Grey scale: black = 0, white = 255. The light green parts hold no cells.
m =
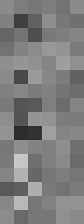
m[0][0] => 138
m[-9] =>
[122, 85, 89, 127, 108, 132]
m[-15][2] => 97
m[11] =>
[121, 199, 112, 128, 138, 105]
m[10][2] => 131
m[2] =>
[102, 116, 78, 122, 126, 133]
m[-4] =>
[132, 178, 104, 119, 126, 118]
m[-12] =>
[142, 149, 143, 133, 158, 143]
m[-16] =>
[138, 125, 119, 125, 115, 138]
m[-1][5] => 137
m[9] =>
[148, 44, 49, 159, 132, 135]
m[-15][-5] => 63
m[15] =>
[140, 105, 120, 119, 143, 137]
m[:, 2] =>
[119, 97, 78, 140, 143, 155, 123, 89, 149, 49, 131, 112, 104, 174, 119, 120]
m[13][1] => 95
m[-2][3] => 130
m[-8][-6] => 141
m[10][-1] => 112
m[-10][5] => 109
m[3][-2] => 147
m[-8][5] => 123

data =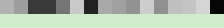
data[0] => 179
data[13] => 196
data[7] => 169
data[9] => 146
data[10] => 205

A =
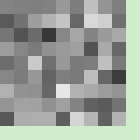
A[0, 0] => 131
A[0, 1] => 128
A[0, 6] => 191
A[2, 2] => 107
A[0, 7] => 148
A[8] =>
[87, 172, 173, 174, 94, 212, 180, 97, 179]
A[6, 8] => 148
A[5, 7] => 102
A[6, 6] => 169
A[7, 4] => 160
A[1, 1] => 114
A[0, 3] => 129
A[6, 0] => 176
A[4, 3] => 112
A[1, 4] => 196
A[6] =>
[176, 146, 144, 103, 230, 177, 169, 156, 148]
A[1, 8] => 112
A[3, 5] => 159
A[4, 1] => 125
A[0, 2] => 127

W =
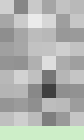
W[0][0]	208
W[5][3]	118
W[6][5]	146
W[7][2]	143
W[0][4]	194
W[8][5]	197
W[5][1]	210
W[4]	[148, 146, 176, 222, 172, 159]
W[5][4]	182
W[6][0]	180
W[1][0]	166
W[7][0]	149
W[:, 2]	[201, 235, 188, 194, 176, 192, 136, 143, 187]
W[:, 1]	[134, 203, 166, 167, 146, 210, 182, 155, 206]
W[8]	[191, 206, 187, 126, 153, 197]

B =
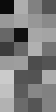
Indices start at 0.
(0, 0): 11
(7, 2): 85
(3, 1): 104
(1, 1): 164
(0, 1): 174
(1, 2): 151
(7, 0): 178
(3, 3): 116
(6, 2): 135
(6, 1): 92

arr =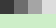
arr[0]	56
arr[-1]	221
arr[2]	165

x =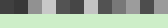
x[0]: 64
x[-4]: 120
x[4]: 83
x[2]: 145

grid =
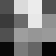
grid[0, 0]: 80
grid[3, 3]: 5
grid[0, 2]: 236
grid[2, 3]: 154
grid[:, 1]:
[218, 106, 158, 122]

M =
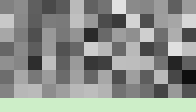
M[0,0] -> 129
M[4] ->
[144, 134, 45, 191, 95, 154, 55, 63, 190, 189, 183, 115, 36, 96]
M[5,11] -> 186
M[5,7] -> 167
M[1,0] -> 200
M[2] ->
[167, 125, 79, 153, 120, 148, 42, 105, 158, 143, 207, 111, 174, 69]
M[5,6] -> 102
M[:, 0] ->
[129, 200, 167, 102, 144, 109, 131]
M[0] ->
[129, 140, 95, 73, 90, 186, 97, 115, 225, 138, 134, 156, 95, 155]
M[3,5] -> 103
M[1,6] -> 152
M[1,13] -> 215
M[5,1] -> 167
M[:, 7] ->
[115, 76, 105, 184, 63, 167, 179]
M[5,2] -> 120
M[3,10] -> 67
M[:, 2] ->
[95, 93, 79, 93, 45, 120, 186]
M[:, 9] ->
[138, 212, 143, 185, 189, 159, 130]
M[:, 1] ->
[140, 137, 125, 138, 134, 167, 183]
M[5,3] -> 156
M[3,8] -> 105

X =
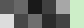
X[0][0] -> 86
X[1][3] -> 43
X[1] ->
[220, 71, 110, 43, 67]

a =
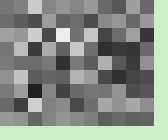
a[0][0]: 117
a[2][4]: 236
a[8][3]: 132
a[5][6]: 156
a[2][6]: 197
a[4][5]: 122
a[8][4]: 148
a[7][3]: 129
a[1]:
[108, 93, 77, 157, 100, 109, 76, 137, 150, 103, 153]
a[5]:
[144, 194, 92, 102, 97, 178, 156, 74, 49, 69, 77]
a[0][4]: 149
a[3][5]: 199
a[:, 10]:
[104, 153, 55, 106, 144, 77, 85, 142, 99]
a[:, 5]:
[133, 109, 113, 199, 122, 178, 105, 73, 137]
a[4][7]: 175
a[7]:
[105, 62, 206, 129, 138, 73, 111, 166, 147, 168, 142]
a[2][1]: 151
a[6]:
[120, 155, 31, 134, 67, 105, 118, 116, 148, 78, 85]
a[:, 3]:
[133, 157, 72, 171, 121, 102, 134, 129, 132]
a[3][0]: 118
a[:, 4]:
[149, 100, 236, 97, 49, 97, 67, 138, 148]
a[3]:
[118, 188, 59, 171, 97, 199, 110, 47, 58, 53, 106]
